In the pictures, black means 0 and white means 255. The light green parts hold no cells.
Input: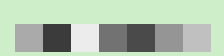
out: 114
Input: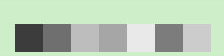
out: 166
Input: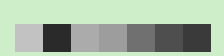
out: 157
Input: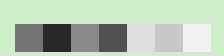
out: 81
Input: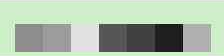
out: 86
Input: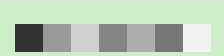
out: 132
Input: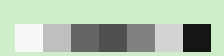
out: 80
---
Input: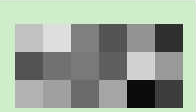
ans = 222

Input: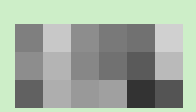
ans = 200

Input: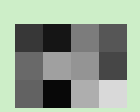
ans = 21

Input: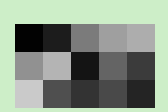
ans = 28

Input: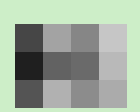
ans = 163

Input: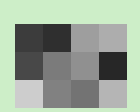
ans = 47

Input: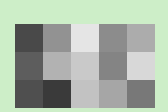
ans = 146

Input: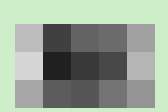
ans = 64
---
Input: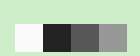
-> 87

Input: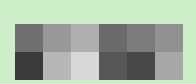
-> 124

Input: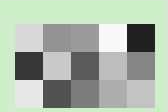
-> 248

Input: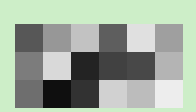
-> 224

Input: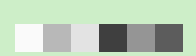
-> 149

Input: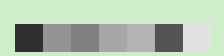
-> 83
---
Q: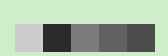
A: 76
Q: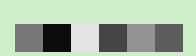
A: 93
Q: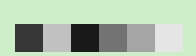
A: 229
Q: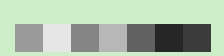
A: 59
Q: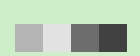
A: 65
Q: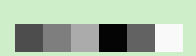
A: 249
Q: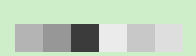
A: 222
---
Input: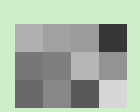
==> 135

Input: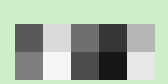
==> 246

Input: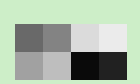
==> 190

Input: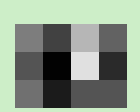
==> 27

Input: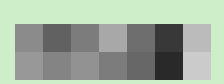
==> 132

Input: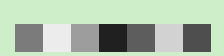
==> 236

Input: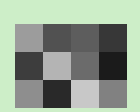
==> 41
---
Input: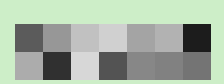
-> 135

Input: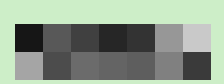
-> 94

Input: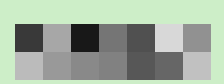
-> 87

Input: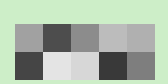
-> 215

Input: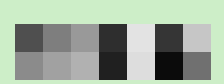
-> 221

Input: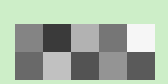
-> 83

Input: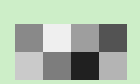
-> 125
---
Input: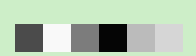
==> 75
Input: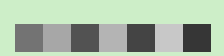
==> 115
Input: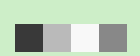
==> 57
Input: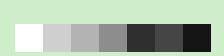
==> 255
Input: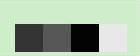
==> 52
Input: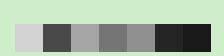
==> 210
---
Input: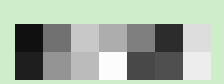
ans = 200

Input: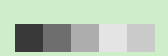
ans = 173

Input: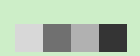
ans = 177

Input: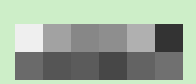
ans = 135

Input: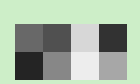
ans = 215

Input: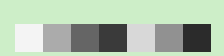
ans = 101
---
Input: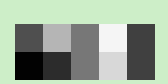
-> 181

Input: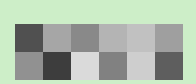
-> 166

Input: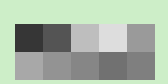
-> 84

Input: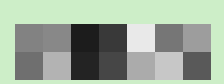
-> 136

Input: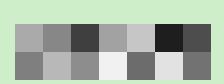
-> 135

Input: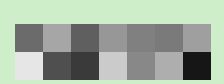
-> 166

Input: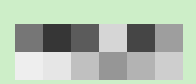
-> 54

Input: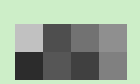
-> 78
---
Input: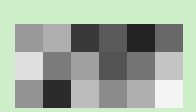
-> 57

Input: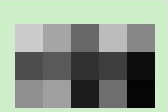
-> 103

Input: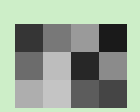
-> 154

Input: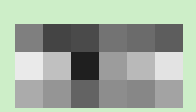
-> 74

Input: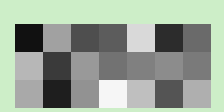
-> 78

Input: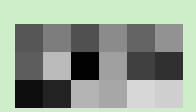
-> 80

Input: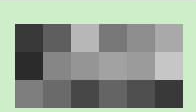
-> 183

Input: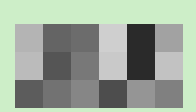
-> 108

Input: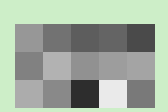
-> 93
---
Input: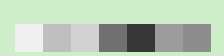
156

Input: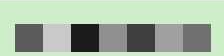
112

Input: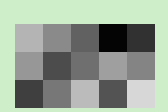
119

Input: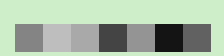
132

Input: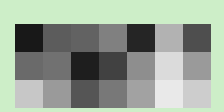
120

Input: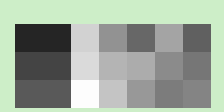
132
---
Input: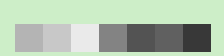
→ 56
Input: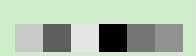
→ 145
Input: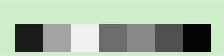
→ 5
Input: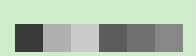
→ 135
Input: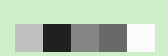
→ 251
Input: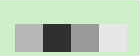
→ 231
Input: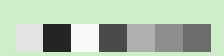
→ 108
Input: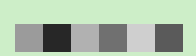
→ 90
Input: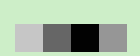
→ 150
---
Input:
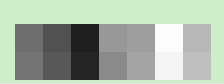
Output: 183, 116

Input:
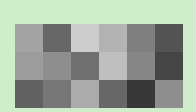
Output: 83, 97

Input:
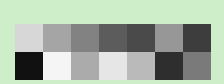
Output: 61, 17

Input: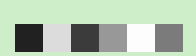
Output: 123, 33

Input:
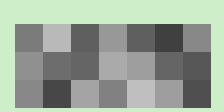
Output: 136, 136

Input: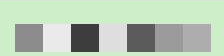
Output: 173, 140
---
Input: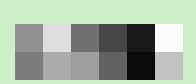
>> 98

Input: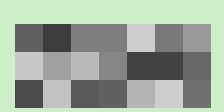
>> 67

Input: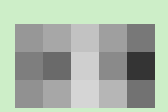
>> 207

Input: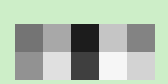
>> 63

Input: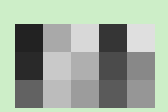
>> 175

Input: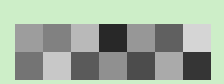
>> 76

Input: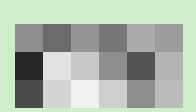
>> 142

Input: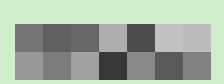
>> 137

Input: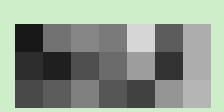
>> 157
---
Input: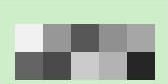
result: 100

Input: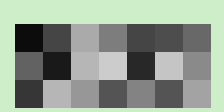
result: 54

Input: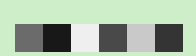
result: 107

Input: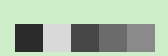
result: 43

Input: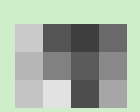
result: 196

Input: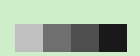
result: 192
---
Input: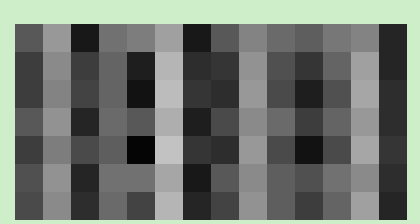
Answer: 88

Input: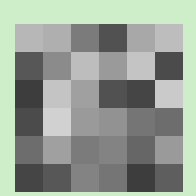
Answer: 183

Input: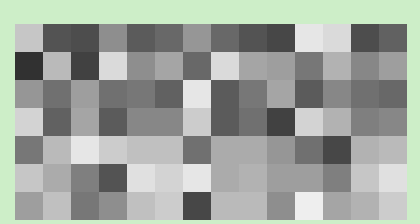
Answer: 198

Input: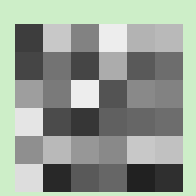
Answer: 61

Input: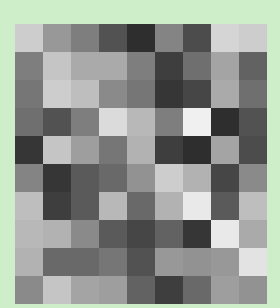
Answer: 205

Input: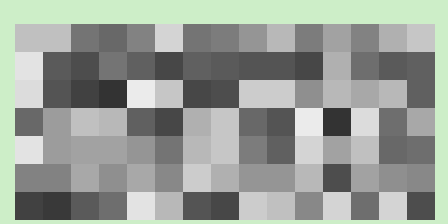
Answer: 192
